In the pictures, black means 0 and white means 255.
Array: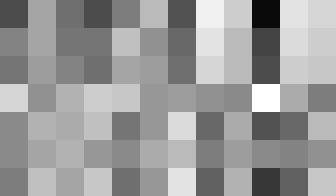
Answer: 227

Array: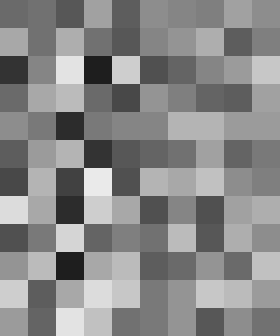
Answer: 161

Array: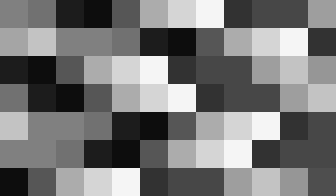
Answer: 71

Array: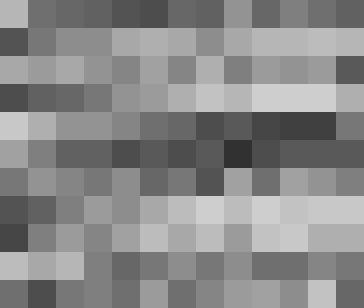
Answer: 111

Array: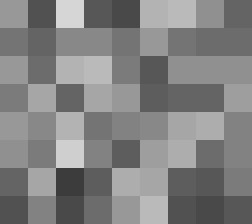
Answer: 144

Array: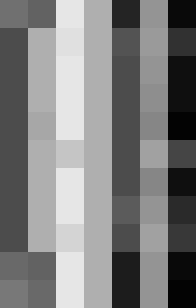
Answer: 148

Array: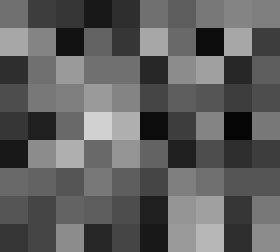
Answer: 132
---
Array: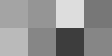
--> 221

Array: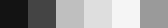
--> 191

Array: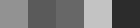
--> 103

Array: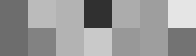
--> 179

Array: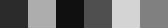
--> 16

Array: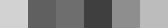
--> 110

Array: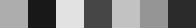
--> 226
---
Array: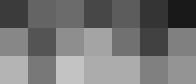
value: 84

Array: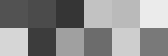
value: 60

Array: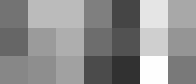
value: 155

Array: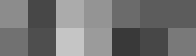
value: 78

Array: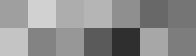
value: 131

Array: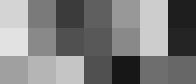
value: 137

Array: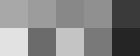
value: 107

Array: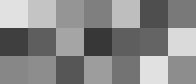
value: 94
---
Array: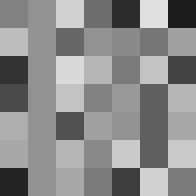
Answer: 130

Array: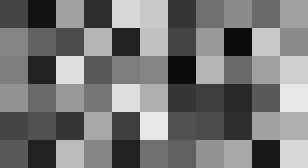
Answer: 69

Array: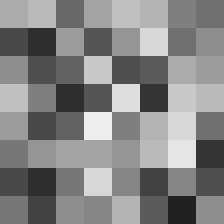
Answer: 171

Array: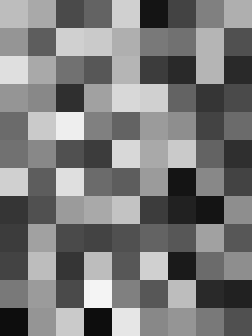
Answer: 189

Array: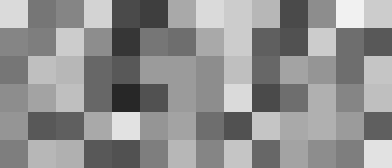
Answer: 218

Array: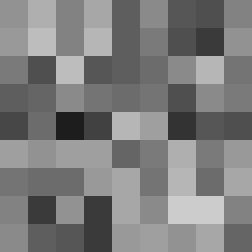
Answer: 146

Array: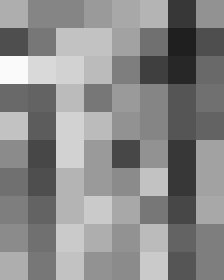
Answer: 174
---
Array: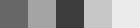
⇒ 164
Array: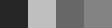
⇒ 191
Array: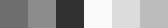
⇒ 140
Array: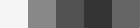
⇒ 136
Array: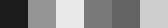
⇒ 149
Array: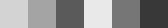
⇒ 164
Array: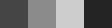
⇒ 139
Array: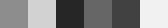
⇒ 210
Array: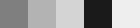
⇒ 179
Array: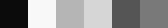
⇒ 248
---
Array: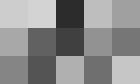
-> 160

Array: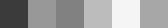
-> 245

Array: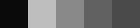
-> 74

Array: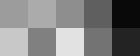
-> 9

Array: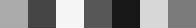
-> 23

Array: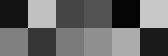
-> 5

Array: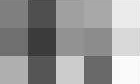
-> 235
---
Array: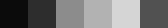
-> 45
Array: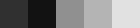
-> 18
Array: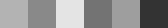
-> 137
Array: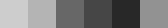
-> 180
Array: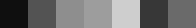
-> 83
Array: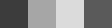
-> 166
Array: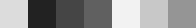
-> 34
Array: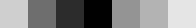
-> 110
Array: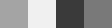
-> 240
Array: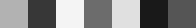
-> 55
